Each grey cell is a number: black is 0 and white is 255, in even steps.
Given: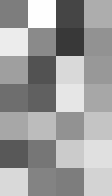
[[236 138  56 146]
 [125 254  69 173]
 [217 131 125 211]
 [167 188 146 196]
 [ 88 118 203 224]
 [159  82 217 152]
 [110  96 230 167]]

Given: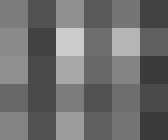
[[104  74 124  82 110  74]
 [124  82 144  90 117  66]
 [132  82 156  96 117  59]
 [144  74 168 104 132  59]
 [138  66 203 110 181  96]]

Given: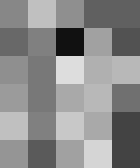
[[104 128  17 161  82]
 [135 192 143  96  96]
 [149  90 161 213  67]
 [155 120 169 184 112]
 [192 128 200 169  67]
 [143 120 221 176 184]]

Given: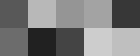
[[108  33  68 205 191]
 [ 88 184 149 163  55]]

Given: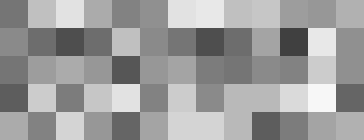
[[138 109  78 109 192 138 117  78 109 164  64 232 144]
 [ 93 204 124 198 226 130 204 138 185 185 218 247 101]
 [117 157 171 151  86 151 164 124 117 138 130 204 144]
 [171 130 212 151 101 164 212 212 185  93 124 164 177]
 [117 192 226 171 130 144 226 232 192 198 157 151 177]]

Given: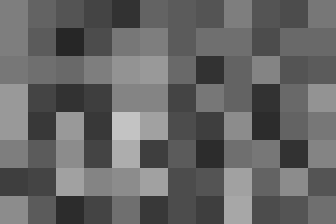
[[126  91  38  76 119 126  91 111 111  76 105 105]
 [140  91  44  68 111  56  76  62 167  76  84 111]
 [153  68  50  62 132 132  68 119  99  50 105 147]
 [126  99  84  68  50  99  91  84 126  84  76 119]
 [119 111 105 126 147 153 105  50  99 132  84  91]
 [126  91 140  68 173  62  91  44 111 119  50 132]
 [153  56 153  56 195 161  76  62 140  44  99 119]
 [ 62  68 161 132 140 161  76  84 161  99 140  84]]

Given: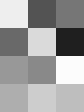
[[105 218  31]
 [238  83 118]
 [174 205 190]
 [152 137 252]]
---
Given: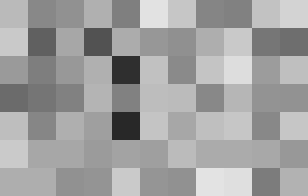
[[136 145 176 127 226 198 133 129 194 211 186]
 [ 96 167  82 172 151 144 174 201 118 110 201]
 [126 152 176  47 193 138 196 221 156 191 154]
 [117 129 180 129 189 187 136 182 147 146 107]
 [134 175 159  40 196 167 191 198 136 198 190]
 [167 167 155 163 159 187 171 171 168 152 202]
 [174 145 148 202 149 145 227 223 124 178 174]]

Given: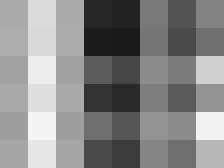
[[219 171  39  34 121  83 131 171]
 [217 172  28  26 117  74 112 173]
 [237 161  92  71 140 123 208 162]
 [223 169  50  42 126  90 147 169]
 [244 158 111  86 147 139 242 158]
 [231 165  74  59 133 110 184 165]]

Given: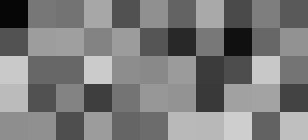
[[119 115 167  81 144  99 169  74 126  89   6]
 [157 159 131 156  85  40 120  16 103 146  82]
 [103 103 203 141 137 155  59  77 200 116 201]
 [ 81 131  62 116 151 147  57 161 163  67 187]
 [144  78 156 101 108 185 184 206  98 191 142]]

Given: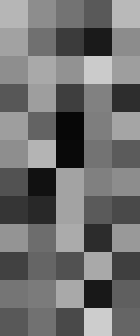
[[141 115  89 185 182]
 [112  59  26 140 162]
 [169 146 203 158 142]
 [158  62 129  45  87]
 [ 99   7 126 165 158]
 [180   9 115  91 142]
 [ 17 163 128 141  82]
 [ 40 163  90  73  53]
 [109 171  44 153 148]
 [101  81 169  63  65]
 [123 169  24  95 117]
 [113  73 205 101  88]]

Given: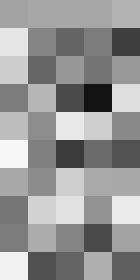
[[166 166 165 178 162]
 [132 100 123  62 229]
 [101 151 115 152 205]
 [182  74  18 222 123]
 [141 232 206 137 189]
 [128  59 107  81 247]
 [140 206 170 169 169]
 [211 225 147 234 118]
 [172 132  74 162 123]
 [ 80 100 176  94 240]]

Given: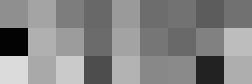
[[164 125 104 154 109 114  92 113 143]
 [176 156 107 163 118 105 129 189   3]
 [169 202  77 179 136 138  34 174 219]]
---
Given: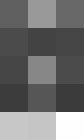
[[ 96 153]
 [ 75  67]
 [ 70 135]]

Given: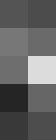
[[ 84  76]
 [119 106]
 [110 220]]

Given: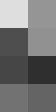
[[222 149]
 [ 78 145]
 [ 70  47]]

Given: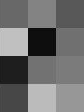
[[104 131]
 [192  14]
 [ 30 114]]

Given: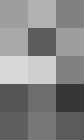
[[158 177]
 [169  92]
 [216 206]]

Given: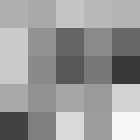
[[176 169]
 [203 147]
 [202 138]]

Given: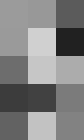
[[155 152]
 [154 208]
 [109 198]]

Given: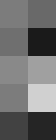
[[124 105]
 [111  26]
 [137 160]]
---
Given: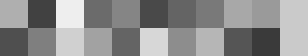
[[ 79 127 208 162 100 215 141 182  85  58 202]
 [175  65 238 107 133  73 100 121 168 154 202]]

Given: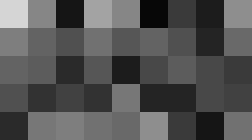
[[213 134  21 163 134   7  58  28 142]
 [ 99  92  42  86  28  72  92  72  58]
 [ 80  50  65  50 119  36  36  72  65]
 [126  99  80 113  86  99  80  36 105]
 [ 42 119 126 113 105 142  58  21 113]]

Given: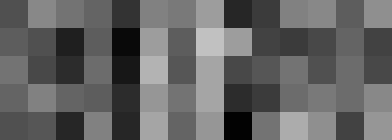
[[ 93  80  31  93   9 157  93 193 157  66  59  72 100  66]
 [ 80  86  38 129  38 165 100 150   2 115 172 143  66 150]
 [115  72  44 108  23 179  86 165  72  86 115  80 108  72]
 [100 129 100  93  44 150 115 165  44  59 108 121 108 136]
 [ 80 136 115 100  51 129 121 157  38  59 129 136  93 143]]

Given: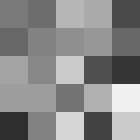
[[158 158 115 176 240]
 [103 130 143 151 103]
 [122 109 182 170  74]
 [164 136 202  80  54]
 [ 46 130 214  67 202]]

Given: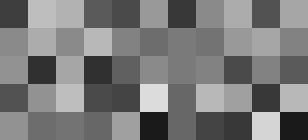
[[146 109 115 103 160  26 103  68  56 213  26]
 [138 172 138 184 130 109 122 115 153 166 130]
 [146  48 166  48  96 138 122 130  74 130  90]
 [ 62 190 178  90  74 153  56 138 172  82 166]
 [ 82 146 190  74  68 220 103 184 160  56 184]]

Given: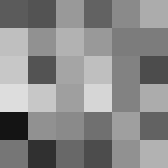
[[118  48 104  76 145 178]
 [ 20 145 138 112 159  98]
 [ 91  83 153  98 138 172]
 [221 199 159 214 130 172]
 [199  83 165 191 130  76]
 [191 145 178 153 124 124]]

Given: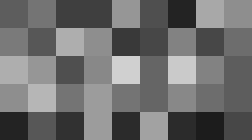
[[ 35  87  49 156  43 162  43  28  71]
 [ 93 116  63  63 150  79  35 168 142]
 [174 150  79 136 208 101 202 130  93]
 [142 182 116 156 116 101 136 109  93]
 [122  87 174 142  57  71 130  71 109]]
